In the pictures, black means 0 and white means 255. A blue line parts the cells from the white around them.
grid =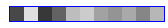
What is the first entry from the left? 72
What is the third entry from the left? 56
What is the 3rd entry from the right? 169

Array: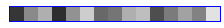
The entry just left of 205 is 146
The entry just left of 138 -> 54
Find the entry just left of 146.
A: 46
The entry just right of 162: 130

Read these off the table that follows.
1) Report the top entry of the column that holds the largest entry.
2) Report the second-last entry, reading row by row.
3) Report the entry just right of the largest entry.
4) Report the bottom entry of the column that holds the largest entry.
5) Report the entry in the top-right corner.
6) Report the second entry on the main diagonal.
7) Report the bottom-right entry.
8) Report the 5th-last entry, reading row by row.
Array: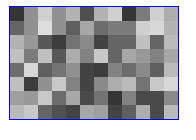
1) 208
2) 74
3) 145
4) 101
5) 173
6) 145
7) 186
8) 67

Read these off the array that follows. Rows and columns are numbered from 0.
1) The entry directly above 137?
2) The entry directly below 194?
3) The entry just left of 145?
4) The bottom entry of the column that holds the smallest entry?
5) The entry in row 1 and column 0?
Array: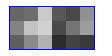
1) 194
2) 137
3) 73
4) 43
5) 131

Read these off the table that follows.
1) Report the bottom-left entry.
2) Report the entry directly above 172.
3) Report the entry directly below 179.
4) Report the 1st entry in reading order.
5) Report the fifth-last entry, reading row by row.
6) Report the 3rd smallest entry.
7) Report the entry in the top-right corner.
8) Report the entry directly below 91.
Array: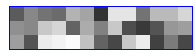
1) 158
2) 164
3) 99
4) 91
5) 200
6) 65
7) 214
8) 144

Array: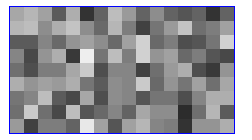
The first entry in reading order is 167
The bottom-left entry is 154
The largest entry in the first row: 189
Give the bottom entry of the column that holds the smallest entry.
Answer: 51
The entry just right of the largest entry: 117
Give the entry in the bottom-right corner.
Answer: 174
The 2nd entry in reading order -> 182
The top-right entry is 99
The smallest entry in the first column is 91
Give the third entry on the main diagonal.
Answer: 133
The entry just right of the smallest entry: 111
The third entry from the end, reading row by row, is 148
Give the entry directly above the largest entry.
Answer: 161
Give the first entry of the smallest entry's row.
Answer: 111
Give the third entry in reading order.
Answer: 161
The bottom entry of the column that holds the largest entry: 232
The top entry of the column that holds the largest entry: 51
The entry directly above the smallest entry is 78
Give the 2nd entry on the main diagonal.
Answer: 189
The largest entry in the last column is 209
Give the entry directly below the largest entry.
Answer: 202
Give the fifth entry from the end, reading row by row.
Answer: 125
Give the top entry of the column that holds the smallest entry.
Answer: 85
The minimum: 44
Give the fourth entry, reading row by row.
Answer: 91
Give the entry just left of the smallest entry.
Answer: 141

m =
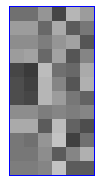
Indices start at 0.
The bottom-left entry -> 125
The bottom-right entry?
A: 91
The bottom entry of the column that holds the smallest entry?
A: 125
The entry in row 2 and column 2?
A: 125
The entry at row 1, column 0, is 156
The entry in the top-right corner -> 156
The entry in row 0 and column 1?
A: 112
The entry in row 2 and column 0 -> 141
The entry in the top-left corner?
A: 112
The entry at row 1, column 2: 104
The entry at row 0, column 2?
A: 149
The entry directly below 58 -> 64
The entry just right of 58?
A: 188
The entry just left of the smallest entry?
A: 70
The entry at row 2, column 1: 141
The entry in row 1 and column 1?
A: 156

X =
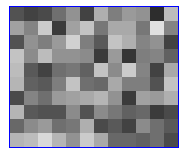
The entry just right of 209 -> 126
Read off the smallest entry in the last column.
66
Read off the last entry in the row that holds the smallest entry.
188
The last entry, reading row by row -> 74
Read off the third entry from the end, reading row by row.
97
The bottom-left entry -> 181
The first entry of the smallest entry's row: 82
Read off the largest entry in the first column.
195
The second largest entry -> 217
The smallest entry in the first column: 74
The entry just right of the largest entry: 132
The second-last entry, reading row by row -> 111
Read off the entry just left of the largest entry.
119
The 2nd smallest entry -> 53
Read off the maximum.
224
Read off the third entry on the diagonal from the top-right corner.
132
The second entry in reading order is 66
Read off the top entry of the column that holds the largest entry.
45
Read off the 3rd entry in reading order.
74
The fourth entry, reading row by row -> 111

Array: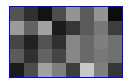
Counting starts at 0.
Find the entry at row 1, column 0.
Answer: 155
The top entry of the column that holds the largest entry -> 91
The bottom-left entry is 27
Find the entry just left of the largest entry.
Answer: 61
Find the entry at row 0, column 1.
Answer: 48
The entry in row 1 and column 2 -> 161
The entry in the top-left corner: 83
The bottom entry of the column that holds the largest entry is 200
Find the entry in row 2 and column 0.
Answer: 69
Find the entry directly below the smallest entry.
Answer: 61
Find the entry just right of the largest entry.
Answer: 127
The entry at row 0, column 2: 19

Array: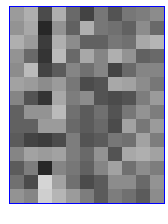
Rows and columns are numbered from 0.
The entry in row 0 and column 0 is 155
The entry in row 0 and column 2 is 75
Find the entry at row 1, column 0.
147
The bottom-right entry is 140
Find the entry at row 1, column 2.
39
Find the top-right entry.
140
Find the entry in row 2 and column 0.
175
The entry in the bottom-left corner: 147
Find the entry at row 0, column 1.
175
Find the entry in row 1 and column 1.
168
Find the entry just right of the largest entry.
162
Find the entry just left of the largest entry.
75
